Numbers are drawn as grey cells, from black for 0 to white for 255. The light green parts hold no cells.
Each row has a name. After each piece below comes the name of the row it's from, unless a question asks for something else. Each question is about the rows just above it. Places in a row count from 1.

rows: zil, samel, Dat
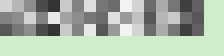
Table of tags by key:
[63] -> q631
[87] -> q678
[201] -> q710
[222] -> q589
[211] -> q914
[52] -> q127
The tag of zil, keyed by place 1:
q914
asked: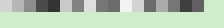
zil
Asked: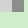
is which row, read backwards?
samel
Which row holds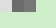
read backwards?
samel
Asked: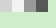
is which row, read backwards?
Dat

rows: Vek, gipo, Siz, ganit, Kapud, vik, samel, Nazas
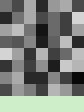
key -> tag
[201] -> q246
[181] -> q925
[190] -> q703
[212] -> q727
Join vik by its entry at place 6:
q246
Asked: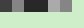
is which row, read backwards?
samel
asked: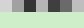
Kapud
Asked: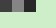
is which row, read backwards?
samel
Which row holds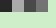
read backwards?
Vek
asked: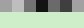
Siz

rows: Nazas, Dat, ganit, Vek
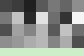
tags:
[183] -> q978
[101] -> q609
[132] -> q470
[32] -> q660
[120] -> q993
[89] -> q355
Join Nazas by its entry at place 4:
q355
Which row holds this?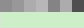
Vek

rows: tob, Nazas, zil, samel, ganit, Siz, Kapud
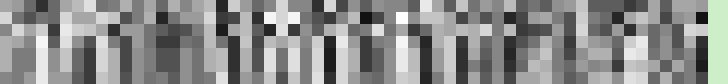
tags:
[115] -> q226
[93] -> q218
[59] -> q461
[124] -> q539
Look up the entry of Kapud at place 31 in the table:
q226
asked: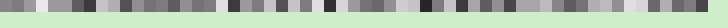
Kapud
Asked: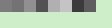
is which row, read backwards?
Kapud
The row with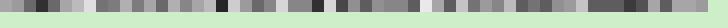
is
tob
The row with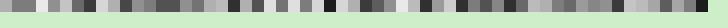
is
Siz

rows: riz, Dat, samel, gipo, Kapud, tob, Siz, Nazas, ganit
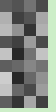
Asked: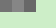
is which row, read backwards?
tob
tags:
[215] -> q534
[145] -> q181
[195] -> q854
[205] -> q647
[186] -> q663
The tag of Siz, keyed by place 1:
q647
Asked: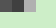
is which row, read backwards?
Dat
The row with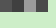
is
gipo

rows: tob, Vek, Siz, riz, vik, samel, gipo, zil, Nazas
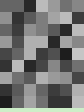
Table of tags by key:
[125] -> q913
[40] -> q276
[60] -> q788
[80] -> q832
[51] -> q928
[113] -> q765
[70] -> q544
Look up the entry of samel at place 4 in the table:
q544
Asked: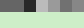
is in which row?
tob
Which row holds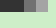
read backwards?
Nazas

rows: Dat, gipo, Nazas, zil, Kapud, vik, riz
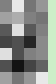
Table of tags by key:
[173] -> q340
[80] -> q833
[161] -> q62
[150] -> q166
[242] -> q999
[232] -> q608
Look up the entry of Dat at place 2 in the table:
q608
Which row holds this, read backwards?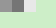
Dat
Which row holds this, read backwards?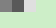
Nazas
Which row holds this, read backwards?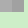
gipo
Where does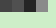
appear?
zil

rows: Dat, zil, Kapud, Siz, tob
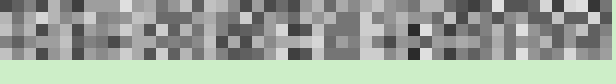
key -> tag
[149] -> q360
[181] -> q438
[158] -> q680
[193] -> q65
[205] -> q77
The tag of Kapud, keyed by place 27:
q65
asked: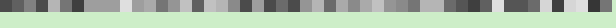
Dat

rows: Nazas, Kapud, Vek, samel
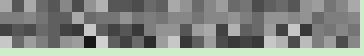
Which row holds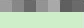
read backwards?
Nazas
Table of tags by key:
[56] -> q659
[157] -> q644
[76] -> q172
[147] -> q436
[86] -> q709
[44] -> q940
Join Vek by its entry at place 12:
q659
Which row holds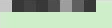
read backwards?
samel
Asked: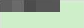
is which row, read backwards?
Nazas

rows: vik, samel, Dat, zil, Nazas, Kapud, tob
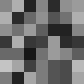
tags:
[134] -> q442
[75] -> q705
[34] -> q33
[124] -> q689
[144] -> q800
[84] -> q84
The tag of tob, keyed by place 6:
q705
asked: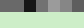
Nazas
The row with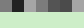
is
tob
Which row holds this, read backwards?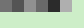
samel

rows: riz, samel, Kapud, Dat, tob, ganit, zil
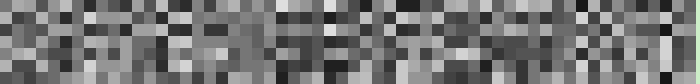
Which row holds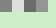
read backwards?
riz
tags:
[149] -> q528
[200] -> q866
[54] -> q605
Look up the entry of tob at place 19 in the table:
q866
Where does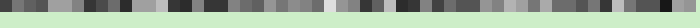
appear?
Kapud

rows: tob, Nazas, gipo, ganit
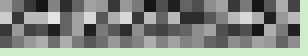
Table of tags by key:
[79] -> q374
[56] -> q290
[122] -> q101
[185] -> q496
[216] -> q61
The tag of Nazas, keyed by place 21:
q61
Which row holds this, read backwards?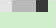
Nazas
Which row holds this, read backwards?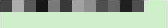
tob
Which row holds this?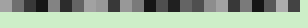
tob
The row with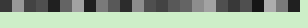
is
gipo

